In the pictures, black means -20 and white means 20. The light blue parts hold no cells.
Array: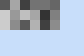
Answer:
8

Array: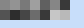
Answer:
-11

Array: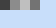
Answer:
2

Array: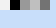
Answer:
4

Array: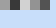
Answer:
13

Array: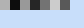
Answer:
-2

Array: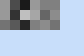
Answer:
0
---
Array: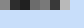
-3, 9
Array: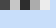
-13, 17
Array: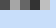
-4, 10
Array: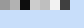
12, 18
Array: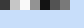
3, 19
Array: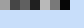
-15, 9
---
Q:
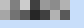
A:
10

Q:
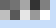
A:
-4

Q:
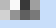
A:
9

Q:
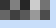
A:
-12

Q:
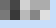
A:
-3

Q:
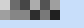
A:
13

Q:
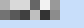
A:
8

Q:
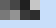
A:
-5
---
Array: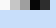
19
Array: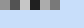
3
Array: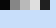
-19
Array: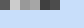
-6
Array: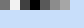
-2
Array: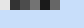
16
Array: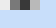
17
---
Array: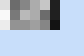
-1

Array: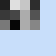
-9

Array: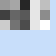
-4

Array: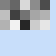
-10

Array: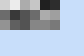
-11

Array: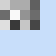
19

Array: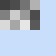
12
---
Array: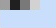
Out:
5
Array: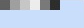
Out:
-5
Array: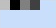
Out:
10
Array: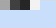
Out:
6
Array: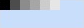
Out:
-20
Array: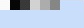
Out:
19
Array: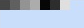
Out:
-9
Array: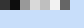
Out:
-12
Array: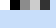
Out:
20
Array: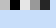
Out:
10
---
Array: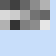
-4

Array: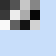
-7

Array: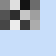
15

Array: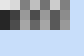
-2

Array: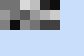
10

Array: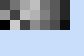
-2

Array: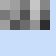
-1
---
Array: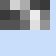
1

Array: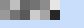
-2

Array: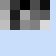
6

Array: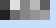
1

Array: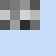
1

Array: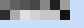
1
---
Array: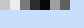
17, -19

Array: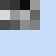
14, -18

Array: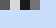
14, -16

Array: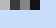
9, -17

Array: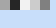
18, -14

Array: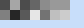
16, -14
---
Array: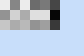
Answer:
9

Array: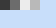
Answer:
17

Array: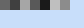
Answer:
6

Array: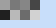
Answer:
-3

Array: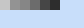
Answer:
1

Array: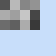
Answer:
7

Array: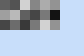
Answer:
-11

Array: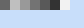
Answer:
4

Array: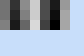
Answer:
-4
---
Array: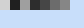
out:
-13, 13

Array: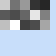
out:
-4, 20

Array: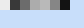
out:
7, 17

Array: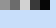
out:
13, 13

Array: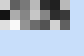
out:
11, 19

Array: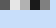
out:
8, 16

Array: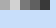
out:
-1, 13

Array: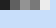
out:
3, 17
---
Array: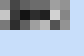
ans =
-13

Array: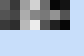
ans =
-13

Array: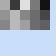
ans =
9

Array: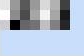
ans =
-20

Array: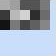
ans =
-1

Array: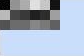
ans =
-3

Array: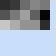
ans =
7

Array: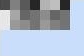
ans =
4
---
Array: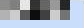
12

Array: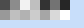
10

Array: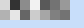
16

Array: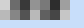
1

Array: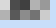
-6

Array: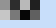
-1

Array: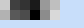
-6
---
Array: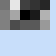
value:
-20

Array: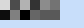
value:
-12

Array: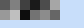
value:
-16

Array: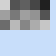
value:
5

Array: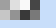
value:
15

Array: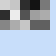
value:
-7
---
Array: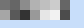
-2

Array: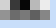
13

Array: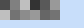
-8

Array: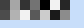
-10

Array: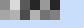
2

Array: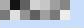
7

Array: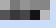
7

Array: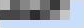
9

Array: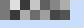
-1
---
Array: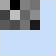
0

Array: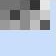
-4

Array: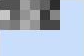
5

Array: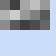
6

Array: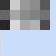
4

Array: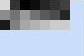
-20
